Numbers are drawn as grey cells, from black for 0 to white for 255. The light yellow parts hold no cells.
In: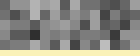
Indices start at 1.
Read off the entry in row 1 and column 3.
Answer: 147
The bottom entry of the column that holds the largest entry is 189
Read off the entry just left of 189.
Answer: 102
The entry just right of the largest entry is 79
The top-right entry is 158
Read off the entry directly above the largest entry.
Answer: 113
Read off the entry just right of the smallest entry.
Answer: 136
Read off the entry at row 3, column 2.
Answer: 124
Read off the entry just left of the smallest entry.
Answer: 90
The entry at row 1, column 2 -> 147
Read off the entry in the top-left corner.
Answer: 102
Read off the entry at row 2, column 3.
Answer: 113
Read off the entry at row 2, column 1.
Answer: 113
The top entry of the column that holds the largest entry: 90
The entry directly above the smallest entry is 90
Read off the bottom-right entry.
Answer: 158
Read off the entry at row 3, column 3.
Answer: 124
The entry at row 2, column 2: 79
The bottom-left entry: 113
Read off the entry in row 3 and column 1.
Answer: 147

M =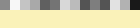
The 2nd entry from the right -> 178
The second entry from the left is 247
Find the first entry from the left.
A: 138
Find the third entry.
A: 196

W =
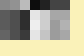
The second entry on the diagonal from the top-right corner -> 167
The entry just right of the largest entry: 206
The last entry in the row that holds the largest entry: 178
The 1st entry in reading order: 137
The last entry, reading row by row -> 167
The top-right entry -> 68
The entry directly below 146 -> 79
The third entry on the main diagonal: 46

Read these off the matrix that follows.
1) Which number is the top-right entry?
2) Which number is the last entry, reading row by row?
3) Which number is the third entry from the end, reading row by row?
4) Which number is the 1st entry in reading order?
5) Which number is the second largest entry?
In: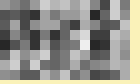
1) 122
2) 172
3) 82
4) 154
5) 216

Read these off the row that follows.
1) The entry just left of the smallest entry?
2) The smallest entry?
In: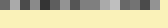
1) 138
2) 52

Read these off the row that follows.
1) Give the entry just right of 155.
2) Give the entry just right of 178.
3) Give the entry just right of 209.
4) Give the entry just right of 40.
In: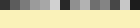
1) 167
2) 111
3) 40
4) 144

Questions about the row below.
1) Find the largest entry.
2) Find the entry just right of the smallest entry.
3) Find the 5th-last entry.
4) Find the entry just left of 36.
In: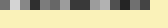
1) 212
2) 112
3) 178
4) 80

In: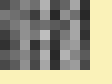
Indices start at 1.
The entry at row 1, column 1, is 72
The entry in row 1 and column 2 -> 100
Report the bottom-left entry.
72
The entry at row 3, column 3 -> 144
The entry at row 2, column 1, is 121
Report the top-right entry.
49
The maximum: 190
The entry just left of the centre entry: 121
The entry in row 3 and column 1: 91
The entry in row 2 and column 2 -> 111
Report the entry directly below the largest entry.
133
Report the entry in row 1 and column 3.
133
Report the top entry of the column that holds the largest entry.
178
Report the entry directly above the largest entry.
111

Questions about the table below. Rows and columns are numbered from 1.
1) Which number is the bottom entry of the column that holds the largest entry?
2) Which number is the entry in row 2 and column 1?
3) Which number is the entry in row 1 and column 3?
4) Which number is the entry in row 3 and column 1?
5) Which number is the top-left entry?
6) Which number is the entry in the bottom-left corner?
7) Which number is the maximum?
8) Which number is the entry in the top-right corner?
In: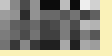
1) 168
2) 157
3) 75
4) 136
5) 197
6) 115
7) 238
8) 209

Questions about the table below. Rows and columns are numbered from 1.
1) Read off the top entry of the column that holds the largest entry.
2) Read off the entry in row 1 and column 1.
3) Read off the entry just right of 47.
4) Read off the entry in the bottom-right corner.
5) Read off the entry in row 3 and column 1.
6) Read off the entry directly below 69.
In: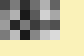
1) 99
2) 69
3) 111
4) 218
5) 156
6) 134

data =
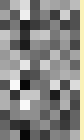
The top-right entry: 187
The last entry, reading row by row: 176
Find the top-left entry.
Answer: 111
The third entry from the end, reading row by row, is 131
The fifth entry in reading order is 176
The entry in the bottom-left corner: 120
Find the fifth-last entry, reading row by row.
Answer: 100
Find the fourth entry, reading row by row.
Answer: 80
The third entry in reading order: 219
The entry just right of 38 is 120
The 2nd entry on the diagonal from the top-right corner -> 207
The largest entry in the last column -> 219
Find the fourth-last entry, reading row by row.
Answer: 58
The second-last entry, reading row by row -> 120
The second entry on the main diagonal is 89

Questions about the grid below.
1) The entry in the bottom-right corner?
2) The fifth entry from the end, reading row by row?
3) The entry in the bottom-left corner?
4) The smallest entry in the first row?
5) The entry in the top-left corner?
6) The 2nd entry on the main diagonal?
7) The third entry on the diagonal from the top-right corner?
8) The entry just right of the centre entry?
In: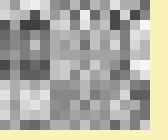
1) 202
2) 163
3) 144
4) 105
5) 202
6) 192
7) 115
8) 144
